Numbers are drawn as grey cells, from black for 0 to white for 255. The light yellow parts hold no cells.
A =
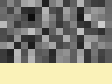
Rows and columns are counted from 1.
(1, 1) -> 91
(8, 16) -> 88
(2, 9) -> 63
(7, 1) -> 141
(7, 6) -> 113
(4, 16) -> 125
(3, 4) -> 74
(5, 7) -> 38
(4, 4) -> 87
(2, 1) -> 110
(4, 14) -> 122
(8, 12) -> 157
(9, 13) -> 53
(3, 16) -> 111
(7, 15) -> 141
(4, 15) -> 205
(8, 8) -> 40
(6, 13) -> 154
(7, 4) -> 115
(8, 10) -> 145
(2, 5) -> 39
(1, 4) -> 163
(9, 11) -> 94
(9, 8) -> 46
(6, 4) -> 49
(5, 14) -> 71
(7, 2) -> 166
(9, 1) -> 60
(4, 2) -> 118
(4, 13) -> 46
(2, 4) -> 46
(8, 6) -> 89
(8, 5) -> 165
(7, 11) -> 116
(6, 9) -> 78

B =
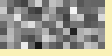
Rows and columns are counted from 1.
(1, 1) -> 161
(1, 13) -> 104
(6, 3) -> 138
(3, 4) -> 114
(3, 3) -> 228
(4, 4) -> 191
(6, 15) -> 157
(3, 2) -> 158
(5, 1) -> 86
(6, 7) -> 210
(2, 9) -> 90
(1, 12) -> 87
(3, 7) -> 186
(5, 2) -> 182
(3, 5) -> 97
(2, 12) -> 108
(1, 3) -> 85
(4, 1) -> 108
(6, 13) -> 130
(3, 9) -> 117
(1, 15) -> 101
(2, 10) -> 94
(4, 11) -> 117
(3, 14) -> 85
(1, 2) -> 113
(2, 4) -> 135
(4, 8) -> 112
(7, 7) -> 142
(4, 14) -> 96
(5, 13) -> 190
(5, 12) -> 174
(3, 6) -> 96

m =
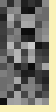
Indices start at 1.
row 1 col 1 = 117
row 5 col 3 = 128
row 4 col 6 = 76
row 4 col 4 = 168
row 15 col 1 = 16
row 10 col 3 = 34
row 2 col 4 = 22
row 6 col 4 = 42
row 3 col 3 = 109
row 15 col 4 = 139
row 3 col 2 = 173
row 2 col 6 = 122
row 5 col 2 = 94
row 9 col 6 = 79
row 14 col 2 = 61
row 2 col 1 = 61
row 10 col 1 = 81
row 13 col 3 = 50
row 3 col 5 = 154
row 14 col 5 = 136
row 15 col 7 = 140
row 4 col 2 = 146
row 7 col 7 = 38
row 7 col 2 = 182
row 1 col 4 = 31
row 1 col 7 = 136
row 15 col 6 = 168
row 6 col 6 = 122
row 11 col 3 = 85
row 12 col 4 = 45

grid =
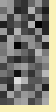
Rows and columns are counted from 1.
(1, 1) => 161
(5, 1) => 155
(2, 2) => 151
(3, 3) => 147
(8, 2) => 157
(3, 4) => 83
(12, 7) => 110
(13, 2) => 36
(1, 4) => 49
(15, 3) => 151
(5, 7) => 36
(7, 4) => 66
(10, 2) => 114
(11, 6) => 107
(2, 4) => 48
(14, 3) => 99
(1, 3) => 67
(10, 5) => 107
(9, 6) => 130
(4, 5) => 178
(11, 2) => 93
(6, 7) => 174
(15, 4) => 161
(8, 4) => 103
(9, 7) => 149
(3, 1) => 156
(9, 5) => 52
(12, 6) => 86
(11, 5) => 52
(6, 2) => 168
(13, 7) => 30
